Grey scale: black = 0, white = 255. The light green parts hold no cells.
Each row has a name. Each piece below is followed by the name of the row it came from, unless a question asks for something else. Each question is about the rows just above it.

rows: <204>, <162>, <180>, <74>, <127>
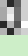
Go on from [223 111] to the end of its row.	[208]
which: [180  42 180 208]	<127>
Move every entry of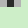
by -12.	[168  30 168]
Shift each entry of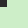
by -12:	[30]
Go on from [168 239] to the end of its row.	[111 208]
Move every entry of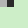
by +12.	[192  54]

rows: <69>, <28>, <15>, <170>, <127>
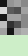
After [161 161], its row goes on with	[136]
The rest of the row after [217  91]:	[ 79 161]
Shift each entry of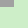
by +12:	[173 173]
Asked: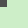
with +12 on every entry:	[91]
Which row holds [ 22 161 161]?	<15>
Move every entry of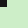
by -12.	[10]

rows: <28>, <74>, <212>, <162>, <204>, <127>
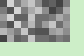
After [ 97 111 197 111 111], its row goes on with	[ 97 125 111]
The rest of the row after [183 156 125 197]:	[ 97  83  83 156 170 141]
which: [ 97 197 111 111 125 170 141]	<212>
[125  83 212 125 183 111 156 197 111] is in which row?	<162>
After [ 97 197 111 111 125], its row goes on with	[170 141]
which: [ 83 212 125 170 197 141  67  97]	<74>

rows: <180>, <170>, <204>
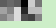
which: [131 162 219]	<204>
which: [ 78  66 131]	<204>
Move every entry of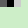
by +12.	[105  13 216]

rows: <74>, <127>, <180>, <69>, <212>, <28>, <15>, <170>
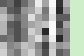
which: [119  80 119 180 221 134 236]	<28>
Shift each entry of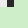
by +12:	[248  52]

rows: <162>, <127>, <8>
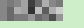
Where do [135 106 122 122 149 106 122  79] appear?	<8>
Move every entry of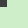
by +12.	[75]
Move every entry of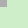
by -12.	[162]
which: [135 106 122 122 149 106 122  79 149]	<8>
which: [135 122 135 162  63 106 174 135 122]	<162>
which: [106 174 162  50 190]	<127>
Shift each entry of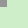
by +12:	[161]

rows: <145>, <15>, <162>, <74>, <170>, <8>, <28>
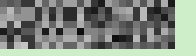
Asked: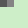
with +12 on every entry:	[ 99 144]
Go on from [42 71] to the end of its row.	[117  87  71 117  87 101  71 117  42]
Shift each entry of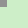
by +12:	[158]
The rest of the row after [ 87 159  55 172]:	[27]

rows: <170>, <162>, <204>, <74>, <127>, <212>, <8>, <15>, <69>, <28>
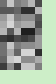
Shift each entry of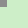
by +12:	[153]
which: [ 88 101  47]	<162>
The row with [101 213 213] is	<15>

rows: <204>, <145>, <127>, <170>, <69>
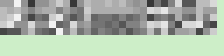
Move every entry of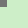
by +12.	[128]
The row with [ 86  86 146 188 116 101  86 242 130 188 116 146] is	<69>
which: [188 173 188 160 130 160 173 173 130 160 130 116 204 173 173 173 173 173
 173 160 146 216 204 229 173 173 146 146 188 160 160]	<145>
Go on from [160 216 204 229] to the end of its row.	[130  70 216 216 229 101  70]
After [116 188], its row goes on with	[101 116 116 101 130 101 116 146  70 116 130 101 173 116 101 188 130 204]

